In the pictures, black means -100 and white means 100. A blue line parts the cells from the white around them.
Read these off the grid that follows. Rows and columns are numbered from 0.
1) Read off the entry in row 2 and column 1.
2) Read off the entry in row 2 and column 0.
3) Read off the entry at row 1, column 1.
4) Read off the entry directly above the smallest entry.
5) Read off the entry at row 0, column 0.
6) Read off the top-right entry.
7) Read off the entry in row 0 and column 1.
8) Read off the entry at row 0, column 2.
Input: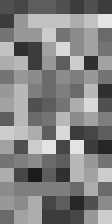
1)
19
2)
-9
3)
19
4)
9
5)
-37
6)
-53
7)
-45
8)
-27

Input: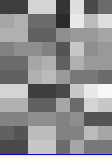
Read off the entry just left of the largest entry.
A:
83
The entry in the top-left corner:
-51
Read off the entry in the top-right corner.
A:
-16
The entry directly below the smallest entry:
11
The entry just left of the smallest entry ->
-16
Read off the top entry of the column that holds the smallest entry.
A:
-59
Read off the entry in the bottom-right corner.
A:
-6
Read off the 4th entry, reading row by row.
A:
66
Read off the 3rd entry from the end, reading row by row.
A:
30
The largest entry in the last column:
93
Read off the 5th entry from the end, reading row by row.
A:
56
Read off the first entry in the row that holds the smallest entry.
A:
30
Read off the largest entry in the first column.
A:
66
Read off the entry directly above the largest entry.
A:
-16
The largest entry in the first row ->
74
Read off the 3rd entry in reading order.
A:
66
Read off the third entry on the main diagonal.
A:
-25
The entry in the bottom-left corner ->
-43
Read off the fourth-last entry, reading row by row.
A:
-16
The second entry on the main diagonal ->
38
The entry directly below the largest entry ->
56

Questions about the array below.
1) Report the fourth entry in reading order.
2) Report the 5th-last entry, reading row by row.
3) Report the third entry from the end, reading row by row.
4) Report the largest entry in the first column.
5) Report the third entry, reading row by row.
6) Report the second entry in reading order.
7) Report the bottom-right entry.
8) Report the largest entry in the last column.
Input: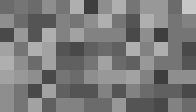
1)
11
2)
-34
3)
-43
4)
37
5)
-16
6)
-8
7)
-16
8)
56

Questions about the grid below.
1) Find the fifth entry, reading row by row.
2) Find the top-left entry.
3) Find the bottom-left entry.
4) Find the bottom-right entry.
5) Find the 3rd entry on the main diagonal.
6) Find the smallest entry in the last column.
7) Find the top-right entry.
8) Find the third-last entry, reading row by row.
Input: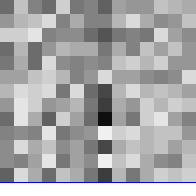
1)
62
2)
-15
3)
-24
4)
62
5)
79
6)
2
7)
34
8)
62
